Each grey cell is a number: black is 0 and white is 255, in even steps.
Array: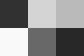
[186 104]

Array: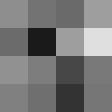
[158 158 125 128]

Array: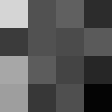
[ 44  75  92 158]

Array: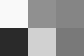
[133 209]

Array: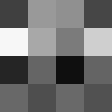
[ 70 123 101 104]

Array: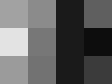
[ 95  26 114]
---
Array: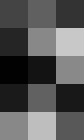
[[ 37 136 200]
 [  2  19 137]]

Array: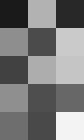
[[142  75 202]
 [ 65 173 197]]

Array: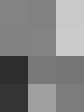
[[130 131 203]
 [ 45 121 118]]

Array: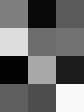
[[221 108 114]
 [  3 168  28]]

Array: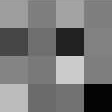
[[ 70 110  33]
 [132 121 204]]

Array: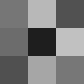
[[108  30 193]
 [ 80 166 119]]

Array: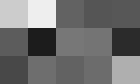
[[ 92  28 119]
 [ 72 110  98]]

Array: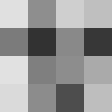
[[123  50 137]
 [225 127 141]]

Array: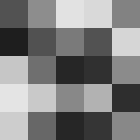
[[ 30  81 122]
 [198 111  38]]
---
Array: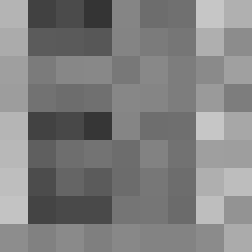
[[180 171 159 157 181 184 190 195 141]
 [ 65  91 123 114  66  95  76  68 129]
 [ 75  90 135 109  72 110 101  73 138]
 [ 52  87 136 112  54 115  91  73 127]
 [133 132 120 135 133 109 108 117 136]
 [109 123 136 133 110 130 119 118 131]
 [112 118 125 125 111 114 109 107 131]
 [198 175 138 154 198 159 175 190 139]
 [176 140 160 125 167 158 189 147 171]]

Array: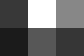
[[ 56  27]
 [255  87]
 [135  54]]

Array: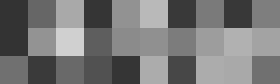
[[ 51  51 112]
 [102 147  58]
 [169 208 105]
 [ 53  94  81]
 [146 139  53]
 [185 144 172]
 [ 57 124  71]
 [122 157 172]
 [ 56 177 169]
 [126 163 112]]

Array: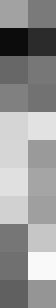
[[162  12 103 128 213 214 224 209 118 112  96]
 [122  43 119 114 226 154 165 159 198 249 149]]

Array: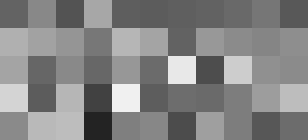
[[ 99 176 164 212 138]
 [136 162 102  92 185]
 [ 83 149 137 182 189]
 [167 119 103  65  35]
 [ 94 182 151 240 127]
 [ 92 164 107  93 135]
 [ 95  98 232 109  76]
 [ 98 152  77 106 159]
 [105 139 205 125 125]
 [118 133 144 157  87]
 [ 88 142 139 189 108]]

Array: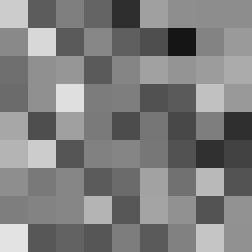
[[204 137 111 107 167 180 142 126 227]
 [ 92 216 144 144  78 204 121 131  87]
 [127  90 150 223 160  85 134 134  98]
 [100 135  90 124 122 129  91 180  86]
 [ 46  95 133 126  76 133 107  87 125]
 [160  78 161  81 118 119 162 164  90]
 [142  21 148  90  72  82 113 145 129]
 [141 131 156 193 126  48 185  83 197]
 [141 154 171 153  47  66  83 146 145]]
